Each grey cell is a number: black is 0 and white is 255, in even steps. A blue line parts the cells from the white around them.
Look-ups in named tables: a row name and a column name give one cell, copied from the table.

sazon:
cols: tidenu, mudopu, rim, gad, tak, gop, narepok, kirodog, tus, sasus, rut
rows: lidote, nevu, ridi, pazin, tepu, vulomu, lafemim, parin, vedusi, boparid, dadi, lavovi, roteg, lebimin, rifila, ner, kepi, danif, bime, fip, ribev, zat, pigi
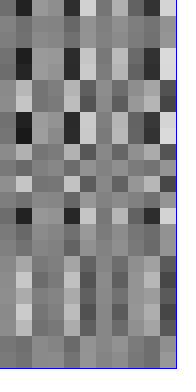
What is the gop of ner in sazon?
145
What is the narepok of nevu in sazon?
127
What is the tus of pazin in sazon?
106
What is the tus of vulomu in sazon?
142
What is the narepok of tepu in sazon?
124
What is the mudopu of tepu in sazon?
37
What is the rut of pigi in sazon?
152
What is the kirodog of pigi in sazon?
140
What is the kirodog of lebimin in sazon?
182
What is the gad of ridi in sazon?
134
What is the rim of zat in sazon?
138
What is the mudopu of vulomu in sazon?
183
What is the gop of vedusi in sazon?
201
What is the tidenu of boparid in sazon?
139
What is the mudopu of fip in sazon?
203
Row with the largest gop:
lidote

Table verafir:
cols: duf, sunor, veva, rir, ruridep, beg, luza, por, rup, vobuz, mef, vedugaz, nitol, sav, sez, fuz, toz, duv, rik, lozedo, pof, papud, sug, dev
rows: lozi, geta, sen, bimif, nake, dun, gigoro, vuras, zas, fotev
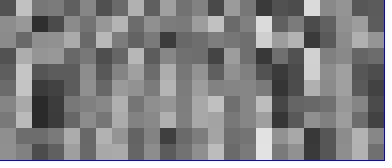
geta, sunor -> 152
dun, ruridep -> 92
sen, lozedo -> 58
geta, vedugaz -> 122
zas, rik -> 168
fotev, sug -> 178
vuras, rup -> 130
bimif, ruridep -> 104
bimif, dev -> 108
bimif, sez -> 157
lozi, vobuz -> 95
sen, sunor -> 105
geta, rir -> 75
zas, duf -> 143
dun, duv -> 53
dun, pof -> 139
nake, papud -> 160
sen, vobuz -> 122
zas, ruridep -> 172
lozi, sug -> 87

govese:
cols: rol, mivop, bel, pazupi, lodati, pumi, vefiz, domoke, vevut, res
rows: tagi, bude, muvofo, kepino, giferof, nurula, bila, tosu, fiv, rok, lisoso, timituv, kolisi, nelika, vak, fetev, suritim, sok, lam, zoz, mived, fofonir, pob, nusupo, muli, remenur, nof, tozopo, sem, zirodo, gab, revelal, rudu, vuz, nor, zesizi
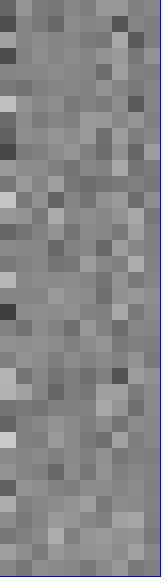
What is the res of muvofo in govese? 125
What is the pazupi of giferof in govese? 139
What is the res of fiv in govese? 135
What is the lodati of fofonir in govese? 127
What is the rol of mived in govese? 130
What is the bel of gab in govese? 143
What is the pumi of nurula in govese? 130
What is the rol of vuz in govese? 119
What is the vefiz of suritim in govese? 134
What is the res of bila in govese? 133
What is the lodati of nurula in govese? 134
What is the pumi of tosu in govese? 155
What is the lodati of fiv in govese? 139
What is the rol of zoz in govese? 61
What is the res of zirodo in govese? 131

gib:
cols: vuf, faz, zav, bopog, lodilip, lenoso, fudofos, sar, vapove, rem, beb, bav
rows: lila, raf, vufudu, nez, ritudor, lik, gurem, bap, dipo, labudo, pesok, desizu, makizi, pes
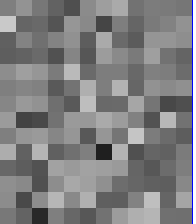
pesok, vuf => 103
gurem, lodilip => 89
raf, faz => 101
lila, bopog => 98
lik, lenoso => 175
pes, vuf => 120
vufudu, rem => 149
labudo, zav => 181
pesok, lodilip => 154
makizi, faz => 73
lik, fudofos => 126
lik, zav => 129
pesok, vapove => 101
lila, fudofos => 158
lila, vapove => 114
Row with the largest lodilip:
ritudor

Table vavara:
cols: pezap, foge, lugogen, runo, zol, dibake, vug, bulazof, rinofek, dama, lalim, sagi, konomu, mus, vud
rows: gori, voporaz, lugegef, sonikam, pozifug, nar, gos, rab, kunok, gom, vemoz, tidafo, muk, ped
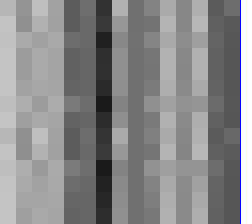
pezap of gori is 181
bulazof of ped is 144
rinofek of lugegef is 113
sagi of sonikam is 136
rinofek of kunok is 112
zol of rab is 99
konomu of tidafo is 161
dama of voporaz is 115
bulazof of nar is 142
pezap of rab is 196
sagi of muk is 138
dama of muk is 126
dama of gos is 145
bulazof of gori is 176
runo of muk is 167
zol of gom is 92
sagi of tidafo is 140
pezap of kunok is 184

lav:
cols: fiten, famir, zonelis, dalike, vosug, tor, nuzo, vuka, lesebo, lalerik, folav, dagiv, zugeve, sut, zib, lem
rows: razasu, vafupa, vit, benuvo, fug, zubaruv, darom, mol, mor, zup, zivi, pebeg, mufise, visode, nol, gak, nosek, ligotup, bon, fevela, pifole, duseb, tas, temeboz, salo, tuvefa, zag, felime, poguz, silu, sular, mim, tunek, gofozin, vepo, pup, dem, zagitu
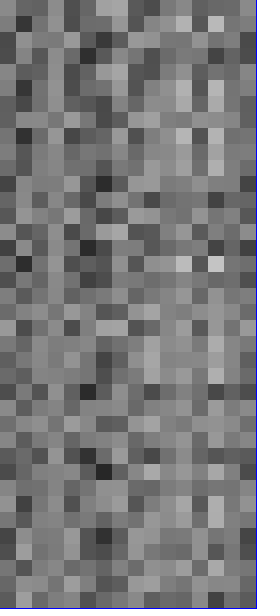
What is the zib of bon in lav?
118
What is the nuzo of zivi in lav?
84
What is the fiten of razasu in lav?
138
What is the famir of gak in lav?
138
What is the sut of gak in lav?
68
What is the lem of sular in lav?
133
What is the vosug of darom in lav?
96
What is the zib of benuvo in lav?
99
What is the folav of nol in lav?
128
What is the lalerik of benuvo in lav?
79
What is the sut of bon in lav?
146
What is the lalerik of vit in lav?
146
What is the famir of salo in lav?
122
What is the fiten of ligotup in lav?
79
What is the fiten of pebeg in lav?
68
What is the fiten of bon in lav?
126
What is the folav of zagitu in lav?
106
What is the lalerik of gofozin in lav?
147

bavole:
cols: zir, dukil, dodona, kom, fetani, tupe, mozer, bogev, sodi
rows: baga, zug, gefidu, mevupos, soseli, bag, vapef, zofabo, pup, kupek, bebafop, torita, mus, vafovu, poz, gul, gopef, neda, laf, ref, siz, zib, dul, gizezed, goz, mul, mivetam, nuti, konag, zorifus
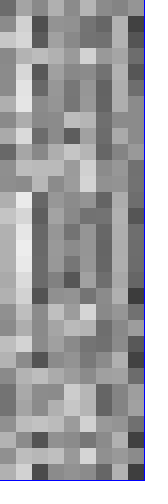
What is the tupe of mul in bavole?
181
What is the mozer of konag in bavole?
144
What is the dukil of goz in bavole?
169
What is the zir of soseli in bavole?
139
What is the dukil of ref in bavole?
190
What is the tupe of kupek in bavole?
181
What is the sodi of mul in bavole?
161
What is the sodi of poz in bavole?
110
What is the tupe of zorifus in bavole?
139
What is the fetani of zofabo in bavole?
189
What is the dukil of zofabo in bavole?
173
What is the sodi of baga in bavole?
149
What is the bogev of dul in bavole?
176
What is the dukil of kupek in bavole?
166
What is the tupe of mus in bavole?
148
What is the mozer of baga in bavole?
139
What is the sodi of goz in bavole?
158
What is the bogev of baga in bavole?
132
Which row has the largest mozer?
gizezed

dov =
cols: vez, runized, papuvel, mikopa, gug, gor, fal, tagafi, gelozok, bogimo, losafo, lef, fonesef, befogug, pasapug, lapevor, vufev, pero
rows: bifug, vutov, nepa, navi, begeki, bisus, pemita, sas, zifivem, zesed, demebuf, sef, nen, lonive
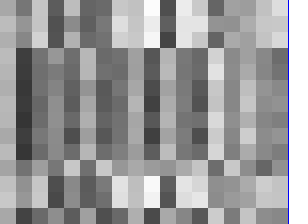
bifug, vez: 168
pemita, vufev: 141
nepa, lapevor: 160
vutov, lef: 228
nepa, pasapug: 170
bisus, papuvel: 113
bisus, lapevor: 190
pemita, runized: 59
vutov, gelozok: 197
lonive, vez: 168
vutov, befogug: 147
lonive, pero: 136
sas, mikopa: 144
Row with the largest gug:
demebuf

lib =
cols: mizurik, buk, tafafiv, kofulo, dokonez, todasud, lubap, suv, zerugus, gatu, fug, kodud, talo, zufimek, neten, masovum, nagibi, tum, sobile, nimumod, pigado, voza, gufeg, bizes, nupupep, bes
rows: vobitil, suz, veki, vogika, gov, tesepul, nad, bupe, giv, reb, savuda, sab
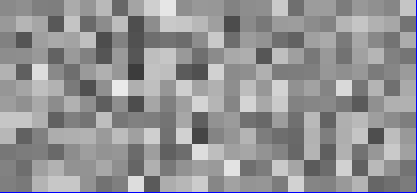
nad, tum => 202
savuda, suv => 143
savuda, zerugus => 101
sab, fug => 173
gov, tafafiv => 221
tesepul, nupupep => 112
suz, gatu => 141
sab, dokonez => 199
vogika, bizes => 181
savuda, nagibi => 124
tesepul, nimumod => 162
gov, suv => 151
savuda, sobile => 165
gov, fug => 190
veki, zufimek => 201
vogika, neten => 169
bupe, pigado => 99
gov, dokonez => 110
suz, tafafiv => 166
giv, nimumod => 178

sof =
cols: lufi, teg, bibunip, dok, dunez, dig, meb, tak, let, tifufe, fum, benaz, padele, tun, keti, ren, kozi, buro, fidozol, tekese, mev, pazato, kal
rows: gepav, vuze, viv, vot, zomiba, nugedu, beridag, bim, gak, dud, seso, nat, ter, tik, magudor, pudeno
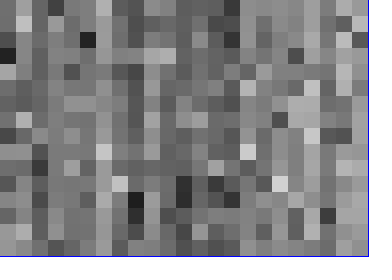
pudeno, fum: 108
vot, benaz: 98
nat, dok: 120
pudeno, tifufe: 126
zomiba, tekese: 122
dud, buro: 141
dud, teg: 144
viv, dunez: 111
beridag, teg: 91
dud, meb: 197
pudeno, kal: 144
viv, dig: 35
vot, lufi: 34
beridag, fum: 91
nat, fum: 108

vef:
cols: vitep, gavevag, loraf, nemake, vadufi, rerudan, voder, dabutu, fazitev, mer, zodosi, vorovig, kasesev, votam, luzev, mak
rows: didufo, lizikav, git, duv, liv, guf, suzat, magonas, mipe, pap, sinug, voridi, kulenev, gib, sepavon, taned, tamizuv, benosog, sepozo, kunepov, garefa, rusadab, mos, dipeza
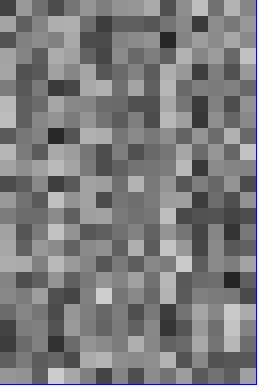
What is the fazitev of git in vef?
139
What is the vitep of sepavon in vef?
162
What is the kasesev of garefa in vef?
153
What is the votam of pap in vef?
150
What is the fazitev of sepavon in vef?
130
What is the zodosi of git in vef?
39
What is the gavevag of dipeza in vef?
146
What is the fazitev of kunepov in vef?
79
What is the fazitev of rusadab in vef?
175
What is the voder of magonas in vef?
115

